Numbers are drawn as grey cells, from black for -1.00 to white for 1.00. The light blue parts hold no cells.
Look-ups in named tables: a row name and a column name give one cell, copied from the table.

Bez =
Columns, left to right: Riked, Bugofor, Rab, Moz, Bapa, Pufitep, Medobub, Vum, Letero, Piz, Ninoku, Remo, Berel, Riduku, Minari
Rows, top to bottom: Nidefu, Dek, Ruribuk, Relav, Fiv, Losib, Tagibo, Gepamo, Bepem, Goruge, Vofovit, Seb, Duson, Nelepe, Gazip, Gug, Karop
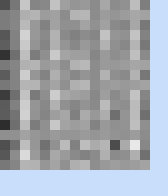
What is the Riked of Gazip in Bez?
-0.38
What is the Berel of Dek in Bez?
0.22
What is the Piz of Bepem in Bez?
0.11
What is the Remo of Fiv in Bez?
0.13
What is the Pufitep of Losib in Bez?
0.58
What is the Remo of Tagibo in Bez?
0.19
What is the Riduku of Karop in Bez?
0.23
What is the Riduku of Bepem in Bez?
0.24
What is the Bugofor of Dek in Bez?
0.04
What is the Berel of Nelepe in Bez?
0.14
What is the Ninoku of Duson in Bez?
0.20
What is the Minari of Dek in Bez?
0.27
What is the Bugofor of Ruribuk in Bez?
0.05
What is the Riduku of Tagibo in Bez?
0.30

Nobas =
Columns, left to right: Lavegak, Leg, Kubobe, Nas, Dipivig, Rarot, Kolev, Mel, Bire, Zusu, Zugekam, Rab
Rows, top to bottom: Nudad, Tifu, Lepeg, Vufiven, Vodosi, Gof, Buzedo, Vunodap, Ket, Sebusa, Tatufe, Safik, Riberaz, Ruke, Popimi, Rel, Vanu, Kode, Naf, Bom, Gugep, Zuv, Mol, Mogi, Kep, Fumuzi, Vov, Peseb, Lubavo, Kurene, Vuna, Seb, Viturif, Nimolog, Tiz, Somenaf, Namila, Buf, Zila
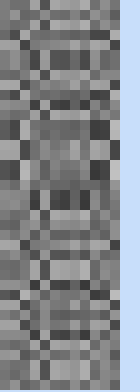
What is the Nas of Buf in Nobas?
0.25
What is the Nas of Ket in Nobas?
-0.11
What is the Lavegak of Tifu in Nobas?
-0.03
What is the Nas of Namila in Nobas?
0.29
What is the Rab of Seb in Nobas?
0.16
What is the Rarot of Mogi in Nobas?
-0.24

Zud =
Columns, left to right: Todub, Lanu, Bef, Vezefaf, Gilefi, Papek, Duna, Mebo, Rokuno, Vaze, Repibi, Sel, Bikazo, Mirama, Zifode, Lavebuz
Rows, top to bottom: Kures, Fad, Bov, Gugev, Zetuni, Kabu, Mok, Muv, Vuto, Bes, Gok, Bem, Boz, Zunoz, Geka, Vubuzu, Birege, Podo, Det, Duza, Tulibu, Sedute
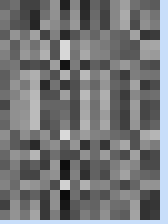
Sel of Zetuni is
-0.16
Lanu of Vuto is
0.16
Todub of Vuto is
-0.25
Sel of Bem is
-0.31
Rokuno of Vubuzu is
0.14
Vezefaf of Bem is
0.47
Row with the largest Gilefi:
Kabu

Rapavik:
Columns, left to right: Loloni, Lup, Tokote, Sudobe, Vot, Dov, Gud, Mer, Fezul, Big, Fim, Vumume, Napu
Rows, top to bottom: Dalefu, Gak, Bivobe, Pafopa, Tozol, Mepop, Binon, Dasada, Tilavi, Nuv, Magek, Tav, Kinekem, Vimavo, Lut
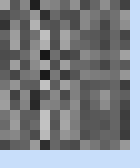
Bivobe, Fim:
-0.45
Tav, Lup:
0.16
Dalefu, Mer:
0.13
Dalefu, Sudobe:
-0.76
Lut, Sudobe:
0.21
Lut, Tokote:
-0.22
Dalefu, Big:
-0.20
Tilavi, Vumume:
-0.21
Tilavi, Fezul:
-0.35
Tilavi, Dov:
-0.28
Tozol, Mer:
-0.16
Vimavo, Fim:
-0.20
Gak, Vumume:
-0.11
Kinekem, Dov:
-0.33
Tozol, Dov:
-0.39

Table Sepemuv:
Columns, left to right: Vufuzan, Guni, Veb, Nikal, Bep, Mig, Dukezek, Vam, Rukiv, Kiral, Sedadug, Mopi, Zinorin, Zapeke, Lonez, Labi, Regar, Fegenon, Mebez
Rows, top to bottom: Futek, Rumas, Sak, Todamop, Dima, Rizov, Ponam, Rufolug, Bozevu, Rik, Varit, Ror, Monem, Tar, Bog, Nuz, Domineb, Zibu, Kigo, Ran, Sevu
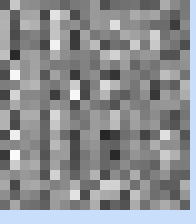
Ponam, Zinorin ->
0.23
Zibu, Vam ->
-0.23
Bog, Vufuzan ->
0.10
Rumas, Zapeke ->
0.33
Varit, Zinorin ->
0.18
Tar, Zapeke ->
-0.01
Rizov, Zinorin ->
0.29
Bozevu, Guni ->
0.03
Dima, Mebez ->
-0.39
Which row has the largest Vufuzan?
Rizov

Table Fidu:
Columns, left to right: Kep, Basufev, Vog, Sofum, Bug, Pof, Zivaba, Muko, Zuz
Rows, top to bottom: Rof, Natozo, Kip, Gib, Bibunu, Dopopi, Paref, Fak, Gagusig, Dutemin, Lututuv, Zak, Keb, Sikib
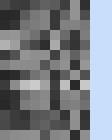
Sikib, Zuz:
0.12
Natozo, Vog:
-0.29
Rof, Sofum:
-0.36
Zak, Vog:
-0.59
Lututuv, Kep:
-0.69
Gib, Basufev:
0.17
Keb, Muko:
0.12
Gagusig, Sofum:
0.59
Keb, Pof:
-0.37
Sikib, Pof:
0.05
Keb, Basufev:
-0.51
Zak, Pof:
-0.22
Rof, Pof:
-0.29
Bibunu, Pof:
0.33
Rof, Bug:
-0.24

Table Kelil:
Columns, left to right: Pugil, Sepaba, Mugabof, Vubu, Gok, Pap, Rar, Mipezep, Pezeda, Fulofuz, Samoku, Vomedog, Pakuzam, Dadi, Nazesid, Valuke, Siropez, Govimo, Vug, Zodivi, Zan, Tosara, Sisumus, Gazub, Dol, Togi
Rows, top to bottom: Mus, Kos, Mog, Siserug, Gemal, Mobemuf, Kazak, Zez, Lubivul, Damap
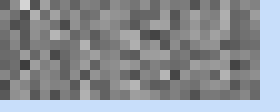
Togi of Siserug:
-0.07
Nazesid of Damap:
0.21
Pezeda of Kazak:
0.23
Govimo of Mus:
-0.05
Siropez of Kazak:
-0.09
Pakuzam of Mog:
-0.09
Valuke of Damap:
0.09
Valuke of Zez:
-0.01
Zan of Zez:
0.01
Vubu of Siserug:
0.13
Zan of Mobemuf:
-0.20
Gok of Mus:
0.26
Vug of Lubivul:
-0.06
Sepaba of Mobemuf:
-0.15
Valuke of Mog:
0.29

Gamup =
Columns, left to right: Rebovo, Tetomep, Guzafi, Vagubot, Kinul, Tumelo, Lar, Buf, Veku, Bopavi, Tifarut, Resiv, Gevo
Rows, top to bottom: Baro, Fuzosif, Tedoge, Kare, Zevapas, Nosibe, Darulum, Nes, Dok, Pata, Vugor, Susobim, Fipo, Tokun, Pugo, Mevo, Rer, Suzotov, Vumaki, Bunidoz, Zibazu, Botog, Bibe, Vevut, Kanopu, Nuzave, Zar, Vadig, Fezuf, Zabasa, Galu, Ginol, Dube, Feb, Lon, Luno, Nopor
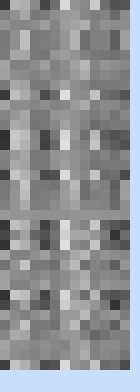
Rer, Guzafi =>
0.28
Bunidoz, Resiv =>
-0.20
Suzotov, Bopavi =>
0.54
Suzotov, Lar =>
0.71
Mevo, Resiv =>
-0.11
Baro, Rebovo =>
-0.58
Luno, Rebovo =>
0.24
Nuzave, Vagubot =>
0.12
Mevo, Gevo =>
0.06
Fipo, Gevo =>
-0.06
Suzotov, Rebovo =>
-0.51

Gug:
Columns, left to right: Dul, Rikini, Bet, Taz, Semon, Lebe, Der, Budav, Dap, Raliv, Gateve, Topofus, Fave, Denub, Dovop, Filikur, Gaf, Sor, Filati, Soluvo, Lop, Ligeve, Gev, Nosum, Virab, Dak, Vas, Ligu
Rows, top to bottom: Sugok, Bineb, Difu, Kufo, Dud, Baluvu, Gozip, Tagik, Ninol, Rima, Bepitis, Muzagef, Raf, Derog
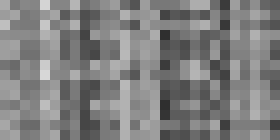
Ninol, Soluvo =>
-0.09
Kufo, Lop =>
-0.28
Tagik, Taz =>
0.06
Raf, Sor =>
-0.07
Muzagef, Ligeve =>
-0.09
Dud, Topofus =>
-0.09
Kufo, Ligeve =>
-0.24
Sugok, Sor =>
-0.05
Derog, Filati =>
-0.38
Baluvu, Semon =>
0.13
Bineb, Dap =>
-0.38
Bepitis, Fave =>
0.40
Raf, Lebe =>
0.00
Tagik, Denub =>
-0.32
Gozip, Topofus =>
0.37
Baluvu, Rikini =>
0.21
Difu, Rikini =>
-0.02
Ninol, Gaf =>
-0.34
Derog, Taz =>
-0.01

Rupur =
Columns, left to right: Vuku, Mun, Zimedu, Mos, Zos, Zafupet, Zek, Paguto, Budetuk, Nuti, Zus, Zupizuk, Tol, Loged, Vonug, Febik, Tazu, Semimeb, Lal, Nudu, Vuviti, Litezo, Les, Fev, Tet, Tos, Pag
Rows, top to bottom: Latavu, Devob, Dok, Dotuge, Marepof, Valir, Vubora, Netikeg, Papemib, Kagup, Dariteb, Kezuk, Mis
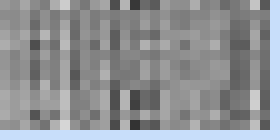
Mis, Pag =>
-0.31
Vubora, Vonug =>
0.24
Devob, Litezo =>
0.14
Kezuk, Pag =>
-0.11
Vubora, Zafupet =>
0.00
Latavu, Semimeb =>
0.12
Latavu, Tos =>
0.54
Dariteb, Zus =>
0.34
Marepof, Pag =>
-0.10
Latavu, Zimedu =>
0.30

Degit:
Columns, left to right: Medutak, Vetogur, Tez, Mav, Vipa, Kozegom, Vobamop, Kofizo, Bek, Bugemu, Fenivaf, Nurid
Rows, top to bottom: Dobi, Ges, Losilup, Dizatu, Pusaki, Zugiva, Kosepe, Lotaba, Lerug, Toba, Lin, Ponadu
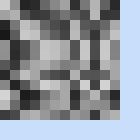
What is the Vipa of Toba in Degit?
-0.14
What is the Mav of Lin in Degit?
-0.43
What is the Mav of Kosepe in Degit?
0.31
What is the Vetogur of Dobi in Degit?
0.13
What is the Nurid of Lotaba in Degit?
0.30
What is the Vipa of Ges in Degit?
-0.52

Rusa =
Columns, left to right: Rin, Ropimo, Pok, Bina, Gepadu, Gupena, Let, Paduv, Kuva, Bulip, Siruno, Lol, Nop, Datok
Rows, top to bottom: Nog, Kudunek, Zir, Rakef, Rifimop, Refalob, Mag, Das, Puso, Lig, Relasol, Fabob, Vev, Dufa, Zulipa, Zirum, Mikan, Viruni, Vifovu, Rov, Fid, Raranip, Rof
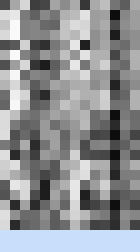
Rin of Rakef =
0.70
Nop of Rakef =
0.04
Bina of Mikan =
-0.22
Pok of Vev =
-0.24
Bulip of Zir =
0.23
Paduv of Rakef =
0.44
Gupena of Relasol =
0.19
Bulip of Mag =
0.38
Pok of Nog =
0.68
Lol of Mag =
-0.09
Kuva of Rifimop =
-0.76
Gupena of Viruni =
-0.31
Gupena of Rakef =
0.24

